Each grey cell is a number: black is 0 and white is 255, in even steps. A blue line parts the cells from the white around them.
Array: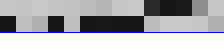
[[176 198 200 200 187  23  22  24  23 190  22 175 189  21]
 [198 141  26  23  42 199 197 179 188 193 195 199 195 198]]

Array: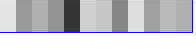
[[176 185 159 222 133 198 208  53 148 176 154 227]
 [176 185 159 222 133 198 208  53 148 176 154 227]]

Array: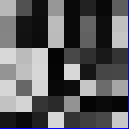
[[200  73  64  51 215  31   9  22]
 [  5  10   4 147  42  53 212 194]
 [166 108 198  12   8 214 103 214]
 [ 71  70  21 216   5 215 192 148]
 [ 52  25  48  72   4 213 187 216]
 [197  13  97   9 187  12  18 133]
 [192  13 100   9 188  13  19 132]
 [ 94   8  34   9 151  15  81 184]]

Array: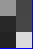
[[219  35]
 [ 70  40]
 [ 69 150]]

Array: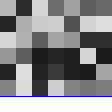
[[124 116 131 205  50 219 133]
 [167  28  30  58  35 222  35]
 [ 28 213  31  37  29  95 151]
 [ 48  46 149 164  93 176 212]
 [221 210  82 204 203 172  36]
 [105  95 160 109 213  43 184]]

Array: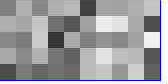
[[ 97 207 151 199 186 104 113 102 123  75]
 [ 85 186 189 226 185  98 118 176 138 168]
 [241 163 137 148 128 170  53 202 123 137]
 [ 77 171 226 237 162  85 113 197 166 175]
 [197 174 163 164  66 185 174 135 177 129]]
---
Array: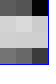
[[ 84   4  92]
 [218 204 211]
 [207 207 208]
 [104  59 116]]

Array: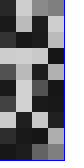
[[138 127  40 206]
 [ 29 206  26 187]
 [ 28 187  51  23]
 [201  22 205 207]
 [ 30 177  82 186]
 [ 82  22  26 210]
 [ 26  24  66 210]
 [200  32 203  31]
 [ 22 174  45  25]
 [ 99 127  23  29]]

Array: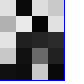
[[221 201 225  10]
 [  5 225 177 234]
 [ 37  43 227  32]
 [105  33 200  17]
 [201   9  16  13]]

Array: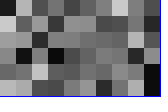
[[126  78  27 181  80 115  69  97 127 201]
 [118  39 202  95 153  56 144 141  74  79]
 [181  85 158 151  44 128 126 111 106 100]
 [ 40 140 136  17 127  10  75  99 123 117]
 [123  11 104 115 194  93  88 113 104 138]
 [175  12 185 171  79  74 123 149  43 115]]

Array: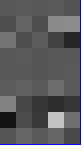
[[ 89  84  87  89  88]
 [138 141  78 100  79]
 [ 66  38 117  79  93]
 [ 87  87  88  89  85]
 [ 87  89  87  88  86]
 [110  89  92  98  91]
 [ 44  54 130  72  54]
 [195 111  19  77  57]
 [103  73  85 103  89]]

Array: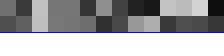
[[211  15 112  58 193 118 118  54 142  66  34  24 194 186]
 [ 74  55  80  95 192 120 117 110  48  72 153 174  56  80]]

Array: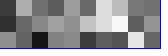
[[120 114  60 174 111  92 158 105 220 188]
 [ 94 148  49 104 136 160 145 194 220 249]
 [228 102 143  98  20 130 138  60  94  84]]
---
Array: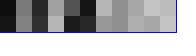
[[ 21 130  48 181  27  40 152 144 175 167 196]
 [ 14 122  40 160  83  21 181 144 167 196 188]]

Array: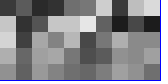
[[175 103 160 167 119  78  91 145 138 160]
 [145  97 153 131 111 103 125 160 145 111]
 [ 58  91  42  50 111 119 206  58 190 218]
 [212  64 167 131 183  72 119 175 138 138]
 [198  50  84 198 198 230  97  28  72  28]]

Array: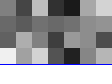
[[ 97 174 128  62 153 141  77]
 [240 161 211  83  33 134 182]
 [105  91 113 105 113 141 147]
 [128  69 190  49  26 168 211]]

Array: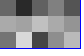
[[116 217  69 142 186]
 [170 162 192 170 148]
 [103  41  97 128  84]]

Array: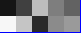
[[247 197  42 139 154]
 [ 21  64 189 126  98]]

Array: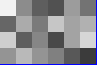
[[148 185 148 128  88  59]
 [102 171 122 198 163 177]
 [242 140  94  81 156 115]
 [206  94 134  73 163 214]]

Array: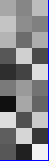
[[ 94 214  54]
 [ 87 208  74]
 [ 16 167 100]
 [122 154 115]
 [196 141 128]
 [167 134 188]
 [180 108 173]
 [221  80 202]
 [ 46  67 221]
 [ 87  32 242]]
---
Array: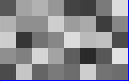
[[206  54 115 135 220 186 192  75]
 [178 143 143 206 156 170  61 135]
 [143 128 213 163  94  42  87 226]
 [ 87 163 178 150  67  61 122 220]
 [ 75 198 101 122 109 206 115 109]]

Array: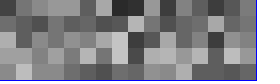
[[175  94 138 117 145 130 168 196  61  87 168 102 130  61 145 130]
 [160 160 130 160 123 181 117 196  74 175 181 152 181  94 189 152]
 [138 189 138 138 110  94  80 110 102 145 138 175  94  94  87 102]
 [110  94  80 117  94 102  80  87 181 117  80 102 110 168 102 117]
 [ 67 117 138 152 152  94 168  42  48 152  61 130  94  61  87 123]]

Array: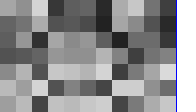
[[186 158 212  82 130 100  69 206 206 144 108]
 [166 144 212  55  94 100  41 172 199 115  63]
 [158 186  69 193 186 199 206  69 122 172 199]
 [138 180  82 199 193 180 212  63 122 166 218]
 [100 115 172  82  88  75  34 166 138  82  41]
 [ 94 150  49 166 138 150  94  34 108 108  55]
 [ 82  88 100 150 144 144 180 130  63 115 130]]

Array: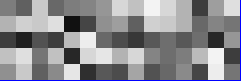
[[193 223 117 193  39 215 230 179 215 132 110 125 187 243  61]
 [179 208 201 223  17  69 144 158  96 208 201 179 104 132 117]
 [144 201  96 138 230  47  88  76 165  82 104 138  69 237 117]
 [125  96 201 104 125 132 150 215 193 243 215 179  61 158 223]
 [ 61  31  82  61 187 237 104  76  55  88 110  88 110  39 150]]

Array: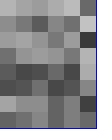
[[180 164 156 172 187 105]
 [164 141 141  99 126  64]
 [156 164 148 120 156  58]
 [141 120  91 134 112 194]
 [112 148 156 148 120 180]
 [ 99 112 134  99 126 105]
 [ 91  72  78 105  72 172]
 [ 78  84 112  72  84 134]]

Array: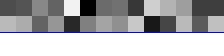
[[186 172  99 150  40 128 164 144 200  24  70 186  91 192]
 [ 77  84 136  99 242   1 107 113  55 207 179 158  62  62]]
